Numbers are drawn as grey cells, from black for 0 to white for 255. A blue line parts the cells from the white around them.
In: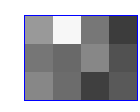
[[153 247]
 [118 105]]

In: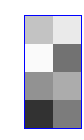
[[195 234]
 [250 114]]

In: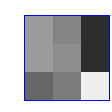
[[156 132]
 [155 141]]

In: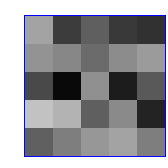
[[163  60]
 [147 135]]

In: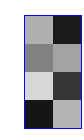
[[176  27]
 [130 163]]

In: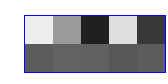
[[238 154]
 [ 91  98]]

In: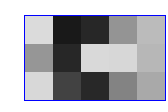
[[219  25]
 [150  39]]

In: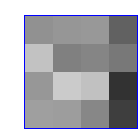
[[145 150]
 [194 128]]
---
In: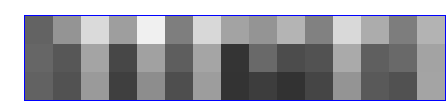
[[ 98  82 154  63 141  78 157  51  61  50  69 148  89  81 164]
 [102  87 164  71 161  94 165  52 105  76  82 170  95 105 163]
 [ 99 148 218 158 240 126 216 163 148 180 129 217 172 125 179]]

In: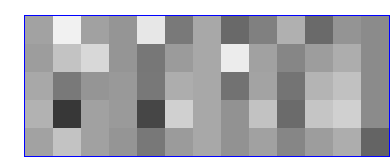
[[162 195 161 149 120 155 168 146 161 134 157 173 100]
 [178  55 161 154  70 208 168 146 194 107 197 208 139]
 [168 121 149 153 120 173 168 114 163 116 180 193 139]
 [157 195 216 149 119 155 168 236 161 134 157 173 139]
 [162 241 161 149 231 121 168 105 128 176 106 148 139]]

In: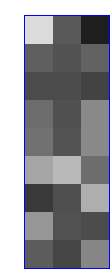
[[ 92  69 134]
 [150  81  76]
 [ 57  79 174]
 [165 185 109]
 [113  83 137]
 [108  80 137]
 [ 75  76  67]
 [ 95  82  98]
 [219  89  30]]

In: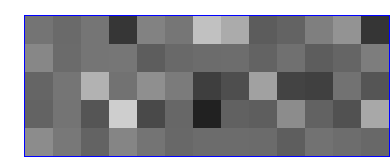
[[140 120  99 133 116 104 108 108 107  94 114 109 104]
 [ 99 116  85 206  73 103  33  97  94 140  98  81 168]
 [101 117 178 114 143 123  62  78 161  67  64 114  85]
 [135 107 117 118  93 105 108 109  99 112  93 101 125]
 [116 106 117  54 130 118 193 171  92  99 127 147  53]]

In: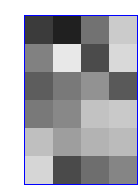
[[214  74 110 133]
 [191 158 179 187]
 [121 136 194 201]
 [ 93 121 146  89]
 [129 232  75 217]
 [ 59  32 114 203]]

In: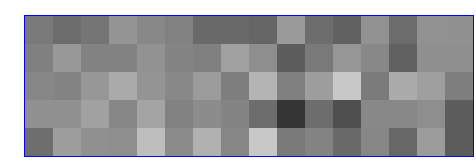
[[110 157 144 142 190 139 176 134 199 121 131 106 134 103 156  92]
 [145 145 161 135 164 130 140 132 109  53 109  79 136 136 142  93]
 [135 132 151 170 148 136 155 126 180 128 157 200 123 171 159 126]
 [128 152 130 130 146 132 128 160 142  93 121 150 136  97 143 142]
 [121 108 117 148 136 129 105 105 102 154 109  97 146 108 146 145]]

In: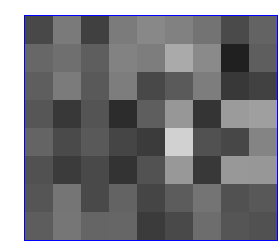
[[ 93 118 101 102  59  73 109  85  81]
 [ 85 117  73  99  69  92 116  81  88]
 [ 81  59  73  51  82 152  56 152 151]
 [100  74  89  69  59 209  81  71 132]
 [ 86  56  84  44  94 151  52 155 159]
 [ 94 123  89 125  72  90 125  56  65]
 [103 111  94 130 125 170 138  32  94]
 [ 72 122  64 123 136 129 115  74  99]]
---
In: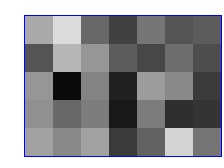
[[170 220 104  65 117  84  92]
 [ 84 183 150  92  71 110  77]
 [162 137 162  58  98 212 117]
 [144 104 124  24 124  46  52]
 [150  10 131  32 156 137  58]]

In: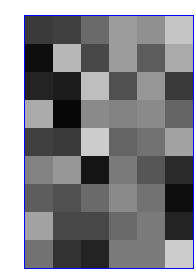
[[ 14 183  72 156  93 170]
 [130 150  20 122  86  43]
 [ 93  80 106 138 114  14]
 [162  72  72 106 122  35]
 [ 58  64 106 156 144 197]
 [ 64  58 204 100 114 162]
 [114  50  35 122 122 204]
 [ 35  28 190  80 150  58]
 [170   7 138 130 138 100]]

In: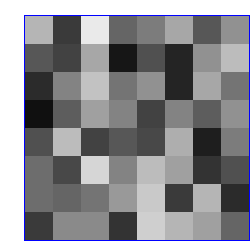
[[ 80 188  66  87  72 174  30 124]
 [ 58 138 138  51 207 181 160 101]
 [ 43 131 194 116 145  36 167 116]
 [109 101 116 153 201  58 181  43]
 [ 16  93 160 131  66 131  93 145]
 [109  72 214 131 188 160  51  80]
 [ 87  66 167  22  80  36 145 188]
 [181  58 234 101 124 167  87 145]]

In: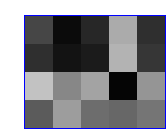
[[ 91 157 109 103 117]
 [194 135 163   5 149]
 [ 47  19  27 179  54]
 [ 70  11  39 171  47]]

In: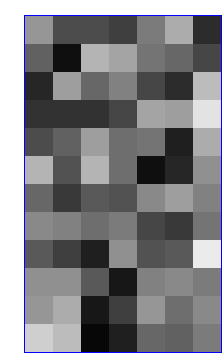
[[207 188   7  31 103  97 123]
 [150 172  23  63 150 110 137]
 [ 38 158 103 129  70  44 188]
 [144 144  89  23 129 137 123]
 [137 129 110 123  70  57 116]
 [ 76  97 158 110 116  31 172]
 [180  82 180 110  15  38 144]
 [150  76  76  63 123 172  44]
 [ 89  63  31 144  82  89 235]
 [103  57  89  82 137 158 129]
 [ 50  50  50  70 164 158 227]
 [ 97  15 180 164 116 103  70]]

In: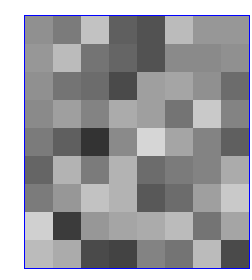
[[151 187 116 101  82 138 138 144]
 [101 179 123 179 108 123 131 171]
 [187 171  74  67 131 116 187  74]
 [138 159 131 171 159 116 201 131]
 [123 151 194 179  88 108 159 201]
 [144 123 194  95  82 187 151 151]
 [144 116 108  74 159 165 144 108]
 [123  95  51 138 214 165 131  95]
 [208  59 151 165 171 187 116 165]]
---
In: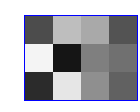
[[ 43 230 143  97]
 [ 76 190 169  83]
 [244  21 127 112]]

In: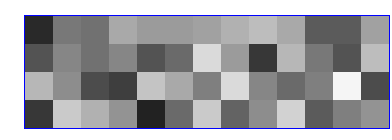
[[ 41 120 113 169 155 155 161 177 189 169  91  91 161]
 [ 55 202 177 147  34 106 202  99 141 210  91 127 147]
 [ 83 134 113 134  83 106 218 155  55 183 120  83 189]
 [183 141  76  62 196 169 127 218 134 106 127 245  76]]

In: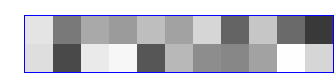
[[222  73 234 247  86 184 141 135 162 254 214]
 [228 121 169 155 190 162 214 100 198 106  57]]

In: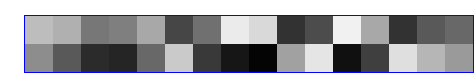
[[141  89  43  37 104 202  57  22   4 161 229  16  63 223 182 154]
 [189 176 119 127 168  70 112 235 217  50  76 241 168  50  89 104]]

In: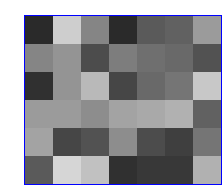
[[ 42 206 133  42  90  97 155]
 [ 48 148 185  70 105 117 200]
 [ 90 214 193  48  56  56 177]
 [133 148  76 125 111 105  82]
 [155 155 141 163 169 177  97]
 [163  70  82 141  76  63 117]]

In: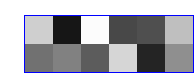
[[113 129  92 214  36 143]
 [207  22 252  72  79 191]]

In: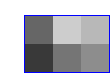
[[ 57 117 141]
 [102 205 184]]
